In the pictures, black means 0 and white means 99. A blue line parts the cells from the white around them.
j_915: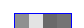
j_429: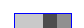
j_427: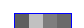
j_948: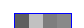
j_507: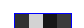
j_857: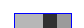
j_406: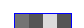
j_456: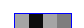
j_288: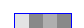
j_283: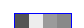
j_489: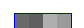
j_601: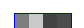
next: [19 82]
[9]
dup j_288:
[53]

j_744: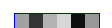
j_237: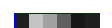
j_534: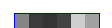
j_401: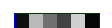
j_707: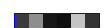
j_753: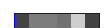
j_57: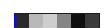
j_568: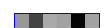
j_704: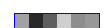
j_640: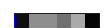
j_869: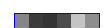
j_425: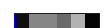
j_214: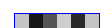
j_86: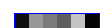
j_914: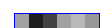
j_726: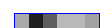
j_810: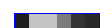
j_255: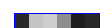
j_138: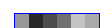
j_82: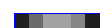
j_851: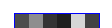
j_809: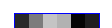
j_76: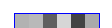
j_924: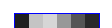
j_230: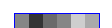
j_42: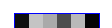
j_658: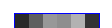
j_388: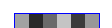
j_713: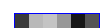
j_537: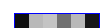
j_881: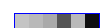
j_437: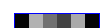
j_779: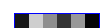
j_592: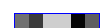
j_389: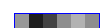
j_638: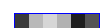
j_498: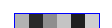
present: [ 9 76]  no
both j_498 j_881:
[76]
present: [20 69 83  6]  yes
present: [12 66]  no
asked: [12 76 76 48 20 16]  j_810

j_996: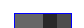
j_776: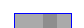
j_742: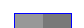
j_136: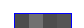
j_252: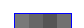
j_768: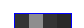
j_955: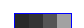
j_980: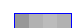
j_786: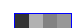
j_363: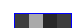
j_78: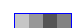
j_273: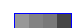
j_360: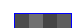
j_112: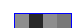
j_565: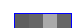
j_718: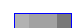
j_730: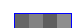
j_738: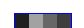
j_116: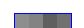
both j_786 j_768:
[20]
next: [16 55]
[47]
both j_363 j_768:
[16]
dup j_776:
[66]
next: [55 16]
[55]
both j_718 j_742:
[47]
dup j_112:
[55]

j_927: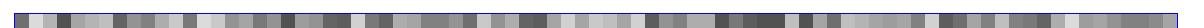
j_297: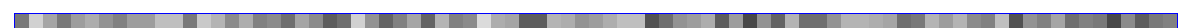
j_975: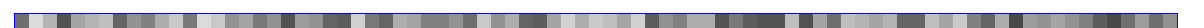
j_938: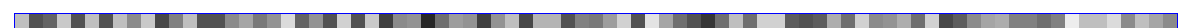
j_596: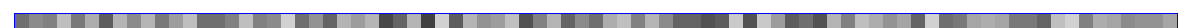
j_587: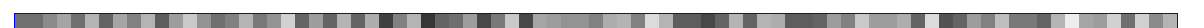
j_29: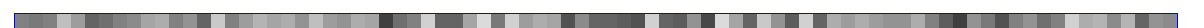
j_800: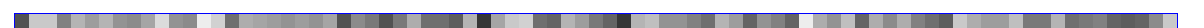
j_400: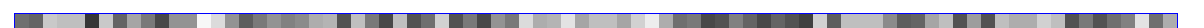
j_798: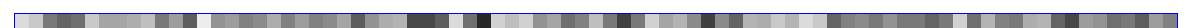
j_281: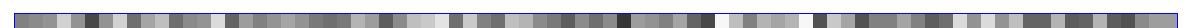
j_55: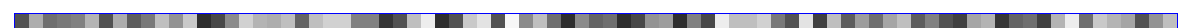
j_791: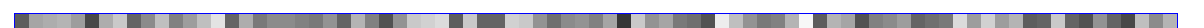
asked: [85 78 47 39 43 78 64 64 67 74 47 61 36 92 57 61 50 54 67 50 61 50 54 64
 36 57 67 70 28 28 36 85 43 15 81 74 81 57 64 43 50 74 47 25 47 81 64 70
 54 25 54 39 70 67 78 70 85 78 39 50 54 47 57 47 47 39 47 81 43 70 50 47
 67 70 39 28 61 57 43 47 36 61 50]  j_798
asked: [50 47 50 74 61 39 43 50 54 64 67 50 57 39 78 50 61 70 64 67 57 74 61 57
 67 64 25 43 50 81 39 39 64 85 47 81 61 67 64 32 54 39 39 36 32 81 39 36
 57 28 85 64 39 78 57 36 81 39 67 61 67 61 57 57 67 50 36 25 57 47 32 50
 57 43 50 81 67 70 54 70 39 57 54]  j_29
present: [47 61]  yes
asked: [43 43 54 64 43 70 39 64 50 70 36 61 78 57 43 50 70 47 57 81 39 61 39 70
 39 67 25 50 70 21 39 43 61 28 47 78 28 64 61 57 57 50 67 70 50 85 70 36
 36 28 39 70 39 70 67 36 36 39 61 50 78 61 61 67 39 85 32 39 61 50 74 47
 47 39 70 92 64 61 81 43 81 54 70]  j_587
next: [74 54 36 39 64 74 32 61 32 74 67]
[67]

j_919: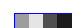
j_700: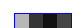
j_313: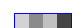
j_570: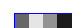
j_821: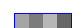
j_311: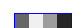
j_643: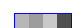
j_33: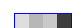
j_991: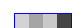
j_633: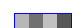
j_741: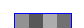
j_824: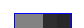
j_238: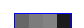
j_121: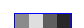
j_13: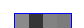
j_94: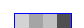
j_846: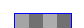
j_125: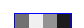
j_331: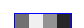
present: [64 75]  yes
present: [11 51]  no
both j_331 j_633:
[44]

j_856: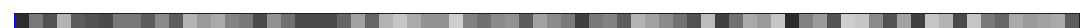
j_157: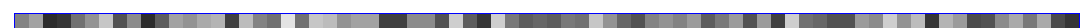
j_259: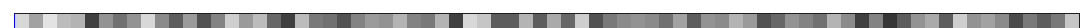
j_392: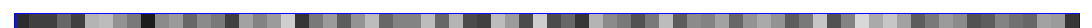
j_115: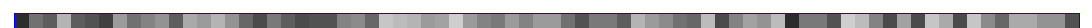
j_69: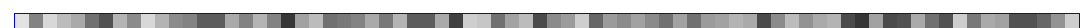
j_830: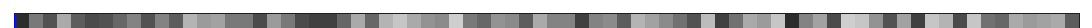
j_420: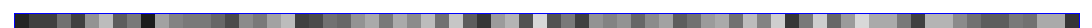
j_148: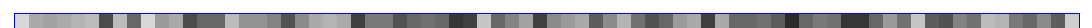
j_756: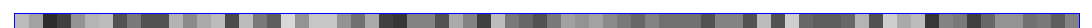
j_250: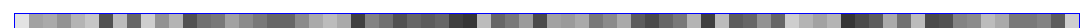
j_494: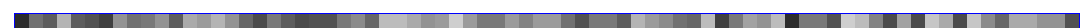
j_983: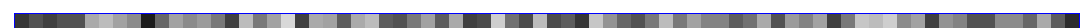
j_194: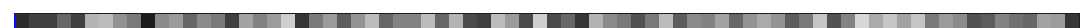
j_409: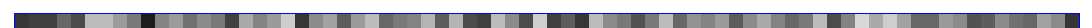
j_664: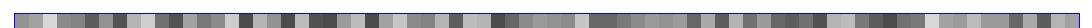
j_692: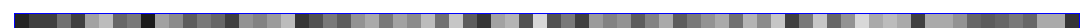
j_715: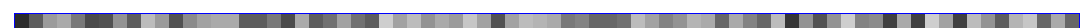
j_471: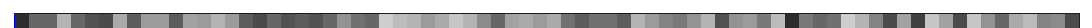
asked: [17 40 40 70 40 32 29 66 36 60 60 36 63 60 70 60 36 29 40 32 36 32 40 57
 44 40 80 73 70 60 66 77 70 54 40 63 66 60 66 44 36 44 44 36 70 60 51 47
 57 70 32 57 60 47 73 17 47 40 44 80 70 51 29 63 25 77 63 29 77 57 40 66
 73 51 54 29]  j_471
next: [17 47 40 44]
[80]
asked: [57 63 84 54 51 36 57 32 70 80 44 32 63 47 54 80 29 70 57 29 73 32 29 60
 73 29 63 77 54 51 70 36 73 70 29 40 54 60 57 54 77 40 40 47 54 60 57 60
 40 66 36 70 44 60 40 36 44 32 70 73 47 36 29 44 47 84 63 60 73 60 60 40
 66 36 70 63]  j_664
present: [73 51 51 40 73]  no

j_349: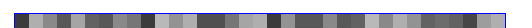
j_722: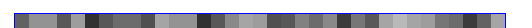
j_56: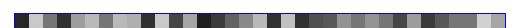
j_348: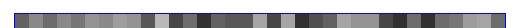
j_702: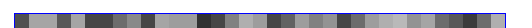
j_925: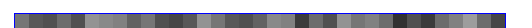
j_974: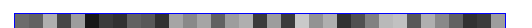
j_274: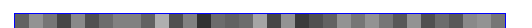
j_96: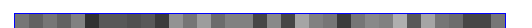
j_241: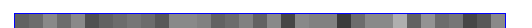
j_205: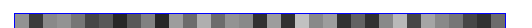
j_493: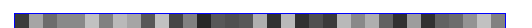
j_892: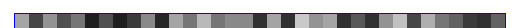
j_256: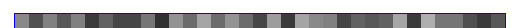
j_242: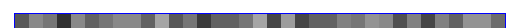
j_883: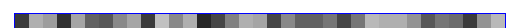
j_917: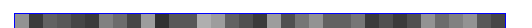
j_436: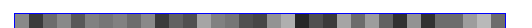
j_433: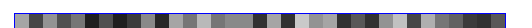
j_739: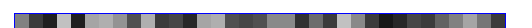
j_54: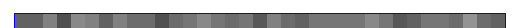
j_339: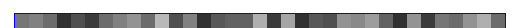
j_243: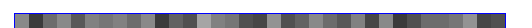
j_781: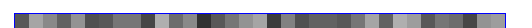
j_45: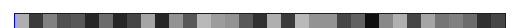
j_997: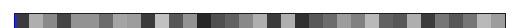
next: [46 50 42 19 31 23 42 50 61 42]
[27]
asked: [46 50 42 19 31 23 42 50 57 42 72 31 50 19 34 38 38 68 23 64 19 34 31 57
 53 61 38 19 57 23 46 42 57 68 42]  j_339
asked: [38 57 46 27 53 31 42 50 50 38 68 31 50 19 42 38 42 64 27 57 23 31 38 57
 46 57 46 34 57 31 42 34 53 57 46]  j_274

